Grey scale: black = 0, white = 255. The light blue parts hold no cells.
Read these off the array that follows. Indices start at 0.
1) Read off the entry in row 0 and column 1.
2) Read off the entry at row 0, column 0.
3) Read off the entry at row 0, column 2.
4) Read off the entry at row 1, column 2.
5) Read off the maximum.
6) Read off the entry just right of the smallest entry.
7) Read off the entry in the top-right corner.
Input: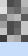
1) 76
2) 211
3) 91
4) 103
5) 224
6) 183
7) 183
